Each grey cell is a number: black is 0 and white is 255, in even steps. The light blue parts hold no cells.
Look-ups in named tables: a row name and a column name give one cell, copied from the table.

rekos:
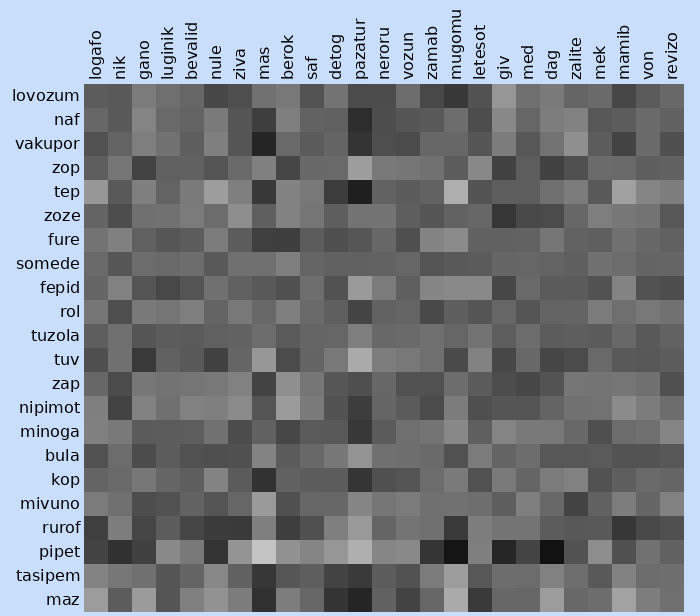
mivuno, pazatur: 133
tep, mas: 56
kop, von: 105
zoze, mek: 126
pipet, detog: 150
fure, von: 103
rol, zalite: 100
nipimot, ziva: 138
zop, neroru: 121
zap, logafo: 103
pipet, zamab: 53
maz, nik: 92
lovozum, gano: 123
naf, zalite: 130
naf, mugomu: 109

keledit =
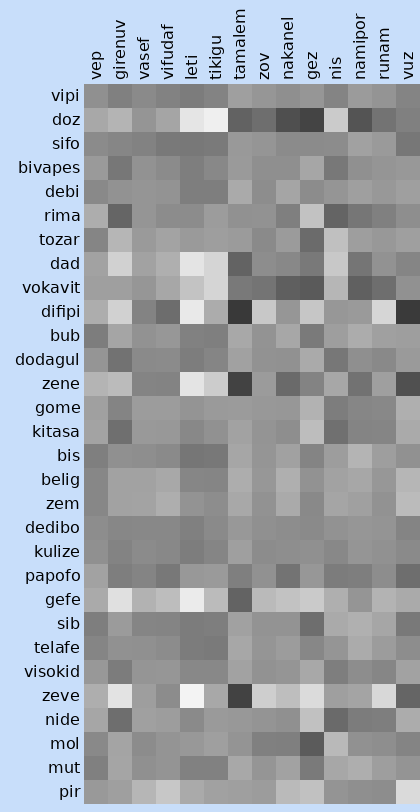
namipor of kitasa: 132
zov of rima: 146
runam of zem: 146
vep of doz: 168
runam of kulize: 145
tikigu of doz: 239
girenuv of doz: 180

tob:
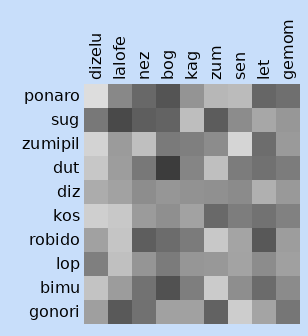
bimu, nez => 114
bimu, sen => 142
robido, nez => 94
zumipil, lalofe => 155
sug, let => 167
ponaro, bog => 84
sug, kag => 190
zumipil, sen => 213
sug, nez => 94
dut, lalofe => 157
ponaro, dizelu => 221
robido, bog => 108
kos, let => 114
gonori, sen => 205
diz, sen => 139
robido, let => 88
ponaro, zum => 183
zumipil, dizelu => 211
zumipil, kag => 127
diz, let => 176

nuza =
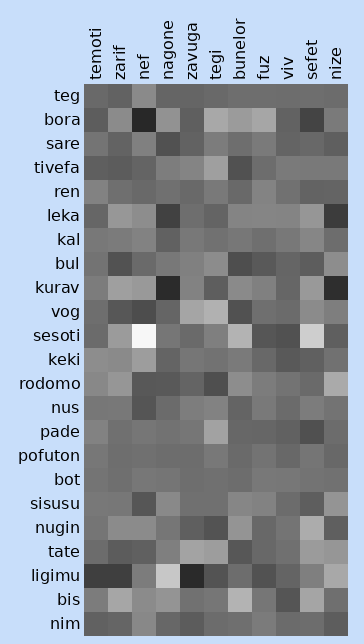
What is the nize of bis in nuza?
111
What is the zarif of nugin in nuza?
139
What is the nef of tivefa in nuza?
100
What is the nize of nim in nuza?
93
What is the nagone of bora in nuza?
146
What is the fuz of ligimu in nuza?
82
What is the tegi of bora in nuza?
168
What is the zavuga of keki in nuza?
118

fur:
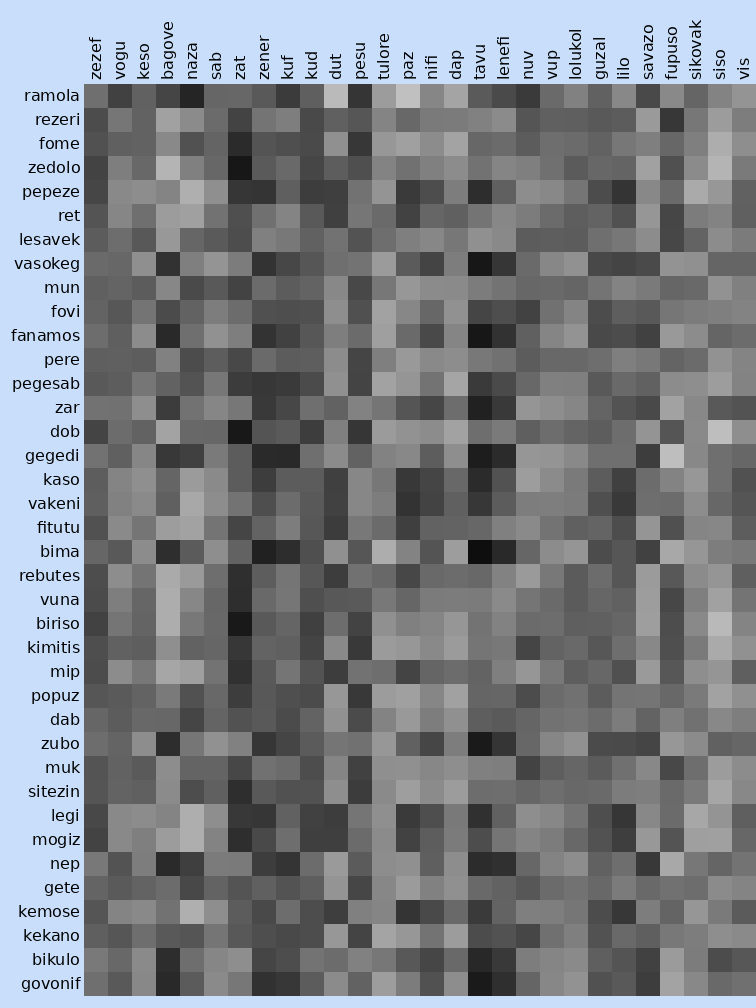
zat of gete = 84
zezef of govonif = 111
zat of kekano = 88
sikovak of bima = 150
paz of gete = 155
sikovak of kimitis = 122
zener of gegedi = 42
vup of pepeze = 136
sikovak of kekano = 125
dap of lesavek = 119
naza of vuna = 135
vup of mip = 120
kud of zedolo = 70
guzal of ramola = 97
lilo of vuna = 97
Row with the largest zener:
lesavek

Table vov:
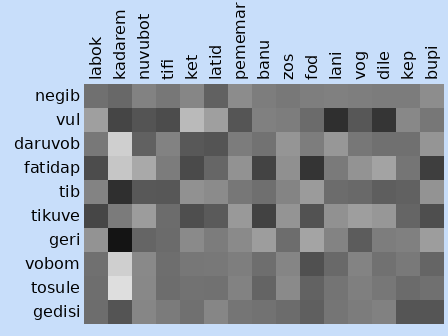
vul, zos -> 125
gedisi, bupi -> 85
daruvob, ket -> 88
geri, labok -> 147
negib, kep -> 124
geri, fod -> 164
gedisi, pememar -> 117
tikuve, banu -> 66
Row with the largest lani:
daruvob

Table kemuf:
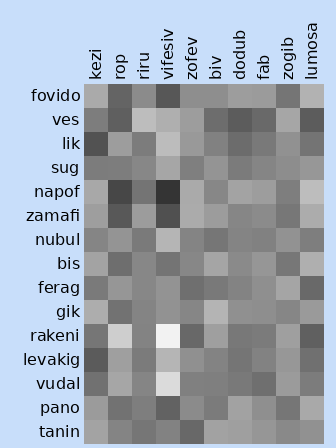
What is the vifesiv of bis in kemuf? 116
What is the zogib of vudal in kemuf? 155
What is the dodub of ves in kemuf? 92
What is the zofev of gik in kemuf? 134
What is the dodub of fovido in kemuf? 157
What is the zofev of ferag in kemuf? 111
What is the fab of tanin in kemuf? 150
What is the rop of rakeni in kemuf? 206
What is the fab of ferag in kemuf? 143
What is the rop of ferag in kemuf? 150
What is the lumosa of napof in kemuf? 189
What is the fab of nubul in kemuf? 129
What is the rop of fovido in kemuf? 100
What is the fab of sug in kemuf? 133
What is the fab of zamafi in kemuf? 139

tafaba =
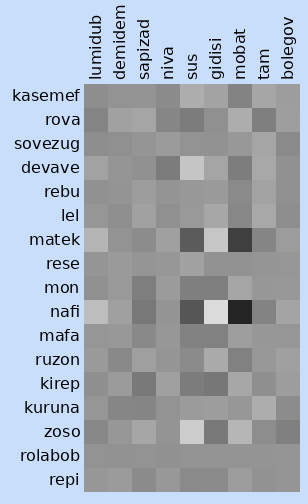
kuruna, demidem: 134
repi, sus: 138
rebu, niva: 148
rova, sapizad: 165
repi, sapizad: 139
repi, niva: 152
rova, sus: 124
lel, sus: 153
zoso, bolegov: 128
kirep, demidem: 155
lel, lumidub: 150
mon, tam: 151

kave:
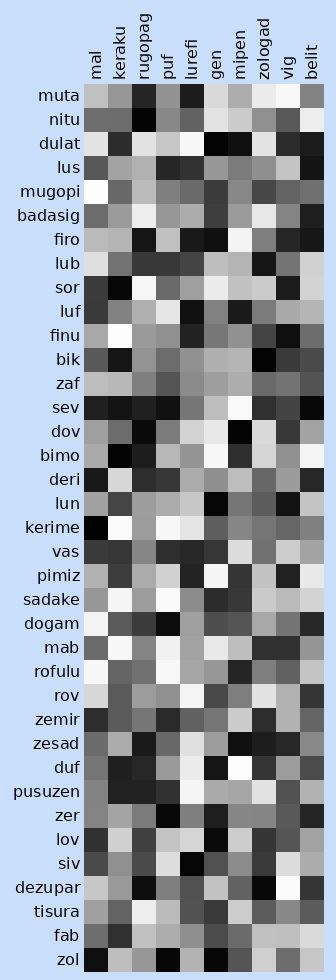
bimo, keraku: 4
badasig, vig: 132
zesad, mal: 107
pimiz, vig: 33
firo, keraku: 180
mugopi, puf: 127
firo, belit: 23
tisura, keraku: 99
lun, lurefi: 199
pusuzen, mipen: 166
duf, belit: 75
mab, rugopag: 132
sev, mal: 32
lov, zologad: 53
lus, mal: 88
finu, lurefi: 34

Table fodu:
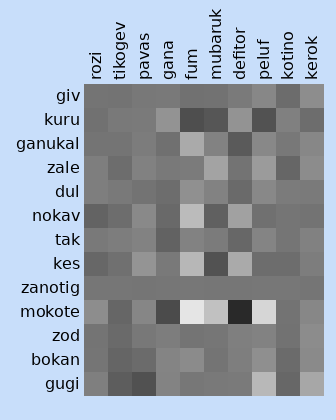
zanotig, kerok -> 117
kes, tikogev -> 112
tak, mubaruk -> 123
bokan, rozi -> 117
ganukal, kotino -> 120
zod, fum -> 116
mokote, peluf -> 214
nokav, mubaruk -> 96
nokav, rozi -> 99
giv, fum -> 113
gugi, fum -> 119
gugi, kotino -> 103
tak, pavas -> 130
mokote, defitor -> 41
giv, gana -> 121
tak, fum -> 130
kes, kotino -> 109
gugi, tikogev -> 93

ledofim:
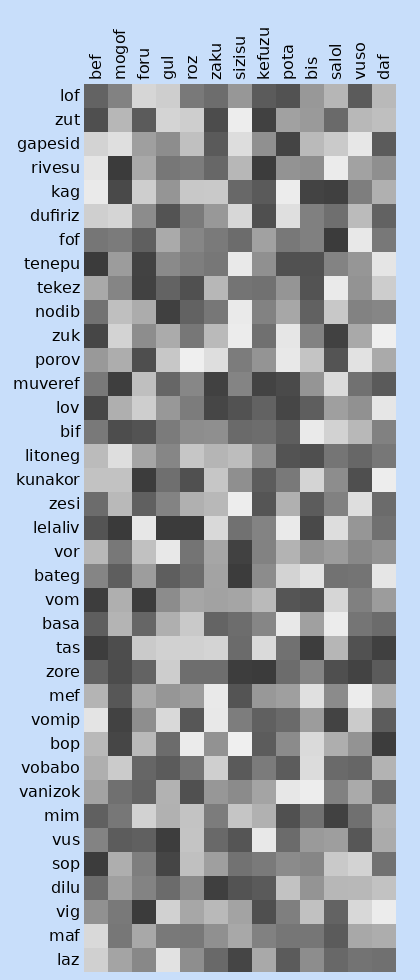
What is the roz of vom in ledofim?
166
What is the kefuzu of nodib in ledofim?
130
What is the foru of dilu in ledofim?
131
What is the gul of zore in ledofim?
205
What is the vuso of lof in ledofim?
91
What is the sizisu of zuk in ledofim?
236
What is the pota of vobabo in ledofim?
92

